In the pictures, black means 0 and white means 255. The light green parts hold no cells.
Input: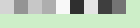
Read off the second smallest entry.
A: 62
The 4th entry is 174
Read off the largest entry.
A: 248

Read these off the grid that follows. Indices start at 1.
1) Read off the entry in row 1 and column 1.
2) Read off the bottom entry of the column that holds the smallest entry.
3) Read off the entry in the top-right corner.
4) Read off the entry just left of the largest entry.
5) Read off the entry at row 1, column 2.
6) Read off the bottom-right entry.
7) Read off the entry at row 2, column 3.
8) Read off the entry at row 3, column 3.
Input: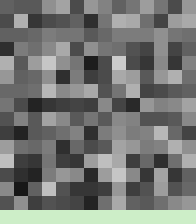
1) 97
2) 144
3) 151
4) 75
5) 89
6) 151
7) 54
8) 104

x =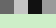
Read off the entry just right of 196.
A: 17
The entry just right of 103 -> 196
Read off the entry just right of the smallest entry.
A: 154

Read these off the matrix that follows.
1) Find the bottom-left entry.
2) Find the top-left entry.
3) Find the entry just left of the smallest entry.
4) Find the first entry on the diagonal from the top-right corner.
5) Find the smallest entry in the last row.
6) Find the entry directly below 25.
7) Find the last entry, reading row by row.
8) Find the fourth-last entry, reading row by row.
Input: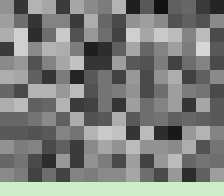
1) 138
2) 146
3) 89
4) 37
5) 45
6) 138
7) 158
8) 152

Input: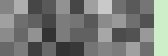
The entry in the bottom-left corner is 104
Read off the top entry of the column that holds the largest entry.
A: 201
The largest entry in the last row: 160
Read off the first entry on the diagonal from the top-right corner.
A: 117
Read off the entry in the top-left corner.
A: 132
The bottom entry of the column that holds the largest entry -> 132
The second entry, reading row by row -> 174
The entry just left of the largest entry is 160
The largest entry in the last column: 153
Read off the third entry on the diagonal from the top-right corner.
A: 76
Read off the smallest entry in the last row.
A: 50
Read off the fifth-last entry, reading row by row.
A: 117

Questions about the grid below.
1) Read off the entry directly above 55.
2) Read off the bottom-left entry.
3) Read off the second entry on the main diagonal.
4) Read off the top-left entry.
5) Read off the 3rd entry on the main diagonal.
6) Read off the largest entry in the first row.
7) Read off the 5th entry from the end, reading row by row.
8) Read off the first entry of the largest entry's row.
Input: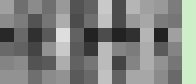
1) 34
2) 146
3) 124
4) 160
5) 48
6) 201
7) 98
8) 40

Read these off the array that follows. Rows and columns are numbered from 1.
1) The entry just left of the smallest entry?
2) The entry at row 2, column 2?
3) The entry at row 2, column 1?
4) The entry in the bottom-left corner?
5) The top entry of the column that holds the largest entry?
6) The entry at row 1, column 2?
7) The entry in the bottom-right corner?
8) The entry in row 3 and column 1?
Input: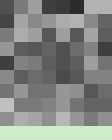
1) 57
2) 164
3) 69
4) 143
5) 81
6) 122
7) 143
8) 122

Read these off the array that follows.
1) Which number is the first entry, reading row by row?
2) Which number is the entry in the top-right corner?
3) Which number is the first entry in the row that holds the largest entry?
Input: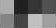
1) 172
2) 81
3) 133

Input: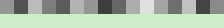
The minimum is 62
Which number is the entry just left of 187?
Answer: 83
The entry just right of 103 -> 172

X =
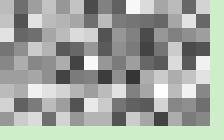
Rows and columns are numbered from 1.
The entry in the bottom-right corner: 135
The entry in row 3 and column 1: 226
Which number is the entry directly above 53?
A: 158
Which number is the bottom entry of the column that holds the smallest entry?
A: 203
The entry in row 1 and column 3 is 158
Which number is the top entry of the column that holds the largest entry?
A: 166
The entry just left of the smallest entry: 143
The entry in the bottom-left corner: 151
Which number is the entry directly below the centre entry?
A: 60
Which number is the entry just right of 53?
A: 173
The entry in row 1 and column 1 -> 187
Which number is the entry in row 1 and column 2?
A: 111
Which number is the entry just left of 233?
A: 83
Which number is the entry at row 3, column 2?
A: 103
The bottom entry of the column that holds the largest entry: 67
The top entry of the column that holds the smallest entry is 248
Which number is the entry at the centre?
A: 151
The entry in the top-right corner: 211
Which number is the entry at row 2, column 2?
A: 83
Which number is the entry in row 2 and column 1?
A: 195
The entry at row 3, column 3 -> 111
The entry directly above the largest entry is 203
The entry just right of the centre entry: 123
